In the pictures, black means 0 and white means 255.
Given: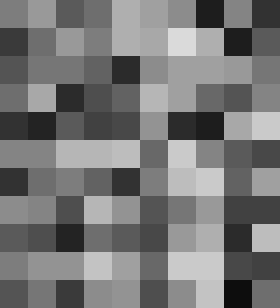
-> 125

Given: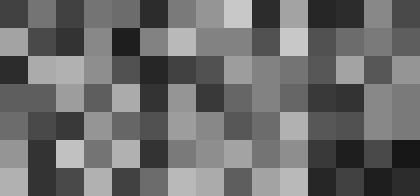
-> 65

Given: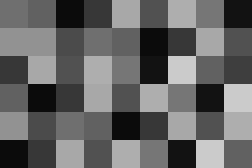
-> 111

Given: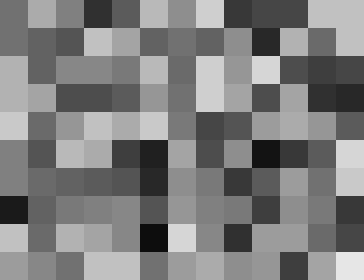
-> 113

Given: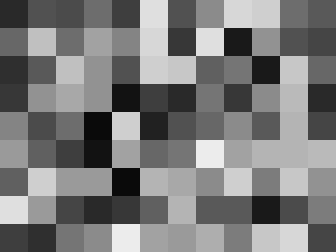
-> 41

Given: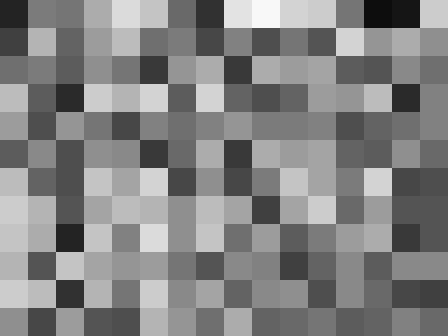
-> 35
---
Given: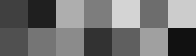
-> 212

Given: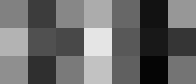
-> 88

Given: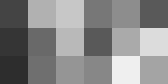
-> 89

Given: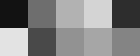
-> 178

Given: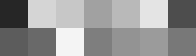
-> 185

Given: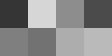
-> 214

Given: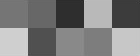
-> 46

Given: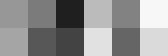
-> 187

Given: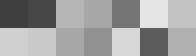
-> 117

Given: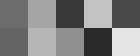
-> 57
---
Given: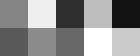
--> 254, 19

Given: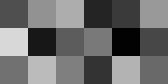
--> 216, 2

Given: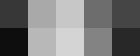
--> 212, 14

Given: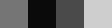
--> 206, 10

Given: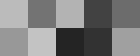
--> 195, 36

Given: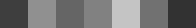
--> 196, 50
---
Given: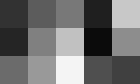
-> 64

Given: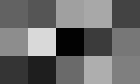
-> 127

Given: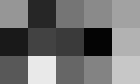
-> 199

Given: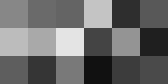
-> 74

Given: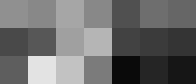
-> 22

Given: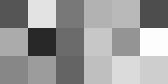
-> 206

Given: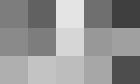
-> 77
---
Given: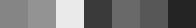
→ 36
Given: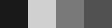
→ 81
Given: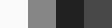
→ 72
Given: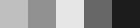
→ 28
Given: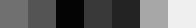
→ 239
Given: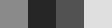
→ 223
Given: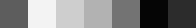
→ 44
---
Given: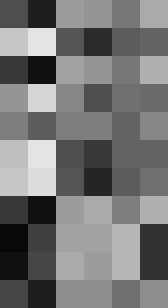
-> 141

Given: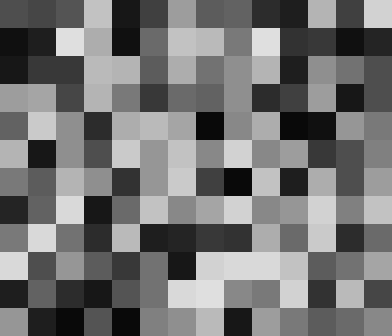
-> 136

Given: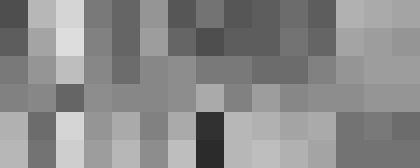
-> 115

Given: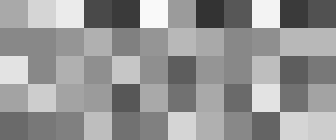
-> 205

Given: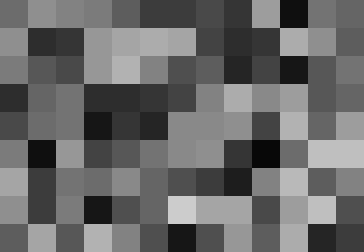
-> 60
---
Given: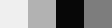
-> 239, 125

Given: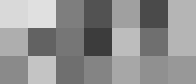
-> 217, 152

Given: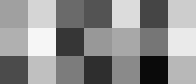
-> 160, 184

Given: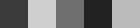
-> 59, 187

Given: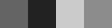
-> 100, 140

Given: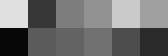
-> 224, 42

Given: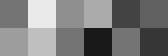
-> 116, 54

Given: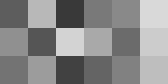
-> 93, 190
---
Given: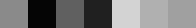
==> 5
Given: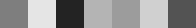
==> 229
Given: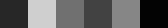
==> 207
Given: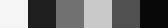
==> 30
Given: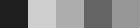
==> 207
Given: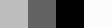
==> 98
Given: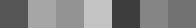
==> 166
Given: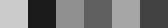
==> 27
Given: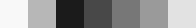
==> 183
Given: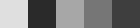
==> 42
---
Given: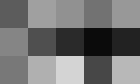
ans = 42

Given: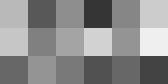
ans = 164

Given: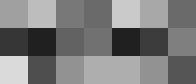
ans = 98

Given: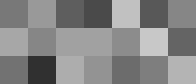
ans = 161

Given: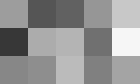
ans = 180

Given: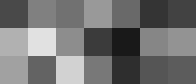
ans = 141
